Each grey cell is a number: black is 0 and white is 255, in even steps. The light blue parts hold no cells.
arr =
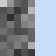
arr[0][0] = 204
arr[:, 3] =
[83, 82, 146, 128, 80, 131, 98, 79]
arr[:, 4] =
[132, 184, 130, 141, 101, 99, 173, 58]
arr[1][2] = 56
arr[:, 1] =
[148, 98, 46, 119, 93, 112, 98, 114]
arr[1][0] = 80

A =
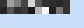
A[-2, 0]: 50
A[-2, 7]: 45
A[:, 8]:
[39, 117]
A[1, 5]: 184
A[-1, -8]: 46

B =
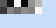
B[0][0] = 87
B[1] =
[56, 130, 108, 138, 130, 247]

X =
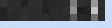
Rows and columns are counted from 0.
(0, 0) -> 51
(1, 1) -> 46
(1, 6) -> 33
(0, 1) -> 44
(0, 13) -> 152
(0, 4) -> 46
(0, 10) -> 123
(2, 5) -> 44
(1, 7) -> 43
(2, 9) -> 42
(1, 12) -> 33
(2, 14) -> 42
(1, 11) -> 28
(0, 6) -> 36

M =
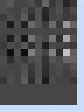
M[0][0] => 79
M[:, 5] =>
[58, 80, 80, 85, 70, 82, 82, 86, 81, 78, 78, 83, 70, 70, 70]
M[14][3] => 70
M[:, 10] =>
[56, 76, 65, 100, 70, 84, 59, 94, 98, 83, 71, 56, 70, 70, 70]
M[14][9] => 70
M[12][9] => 70
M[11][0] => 54
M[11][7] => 74
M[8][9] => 102
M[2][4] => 46
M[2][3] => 92
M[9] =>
[73, 66, 69, 78, 60, 78, 49, 69, 77, 68, 83]
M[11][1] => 77
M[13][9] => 70
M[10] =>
[67, 72, 68, 84, 55, 78, 43, 69, 74, 63, 71]
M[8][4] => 77
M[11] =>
[54, 77, 68, 94, 45, 83, 28, 74, 66, 67, 56]
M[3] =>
[72, 27, 76, 33, 105, 85, 61, 108, 58, 153, 100]
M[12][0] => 71
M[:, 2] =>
[68, 67, 68, 76, 70, 78, 68, 80, 72, 69, 68, 68, 71, 70, 70]
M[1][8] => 79
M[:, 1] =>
[87, 71, 76, 27, 70, 28, 76, 14, 46, 66, 72, 77, 70, 70, 70]
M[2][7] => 69
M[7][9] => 193
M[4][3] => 70

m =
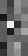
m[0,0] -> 105
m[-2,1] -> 120
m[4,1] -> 26
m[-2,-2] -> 168
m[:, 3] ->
[122, 106, 139, 121, 165, 104, 91, 88]
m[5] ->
[92, 110, 100, 104]
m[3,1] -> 239
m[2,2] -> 113

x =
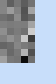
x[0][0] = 132
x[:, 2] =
[118, 130, 140, 126, 123, 129, 134, 120, 116]
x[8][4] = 111
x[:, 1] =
[95, 156, 103, 123, 113, 145, 108, 105, 120]
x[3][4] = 163
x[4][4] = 204
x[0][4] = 114
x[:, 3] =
[93, 83, 87, 125, 113, 199, 122, 179, 12]
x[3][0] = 127

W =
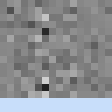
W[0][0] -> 124
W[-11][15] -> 139
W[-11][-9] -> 141
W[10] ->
[131, 137, 149, 115, 121, 140, 146, 124, 156, 155, 168, 146, 122, 115, 137, 142]
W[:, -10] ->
[120, 129, 195, 138, 40, 109, 138, 155, 115, 93, 146, 207, 34, 199]
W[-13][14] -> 134
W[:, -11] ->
[102, 160, 161, 120, 135, 180, 126, 163, 130, 139, 140, 119, 84, 162]
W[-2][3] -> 149
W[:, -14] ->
[150, 145, 118, 123, 140, 126, 131, 113, 120, 103, 149, 128, 125, 130]
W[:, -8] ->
[137, 135, 120, 123, 137, 142, 142, 125, 108, 127, 156, 113, 154, 123]
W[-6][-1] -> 145
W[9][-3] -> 146
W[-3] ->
[141, 138, 128, 156, 143, 119, 207, 128, 113, 147, 92, 129, 111, 135, 125, 126]
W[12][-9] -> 134
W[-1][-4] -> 136
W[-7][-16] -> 135
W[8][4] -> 113
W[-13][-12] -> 138
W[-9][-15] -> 165
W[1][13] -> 147
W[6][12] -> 121
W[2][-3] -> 135
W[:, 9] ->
[129, 118, 153, 119, 122, 160, 144, 114, 117, 106, 155, 147, 130, 124]
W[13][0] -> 131
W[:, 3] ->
[118, 123, 126, 107, 138, 123, 133, 137, 119, 111, 115, 156, 149, 116]
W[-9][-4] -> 139
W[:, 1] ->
[142, 81, 145, 110, 132, 165, 137, 137, 132, 136, 137, 138, 149, 141]
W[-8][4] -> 103
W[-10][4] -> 133

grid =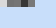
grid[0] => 217
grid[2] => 117
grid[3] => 55

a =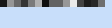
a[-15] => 23
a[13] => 40
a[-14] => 150
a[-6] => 151

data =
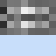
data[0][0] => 91
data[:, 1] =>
[119, 171, 90, 167, 113]
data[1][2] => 153
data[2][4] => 78
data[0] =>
[91, 119, 118, 144, 105, 99, 102, 106]
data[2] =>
[137, 90, 125, 82, 78, 97, 81, 125]
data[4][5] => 98
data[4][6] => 98
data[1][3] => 239
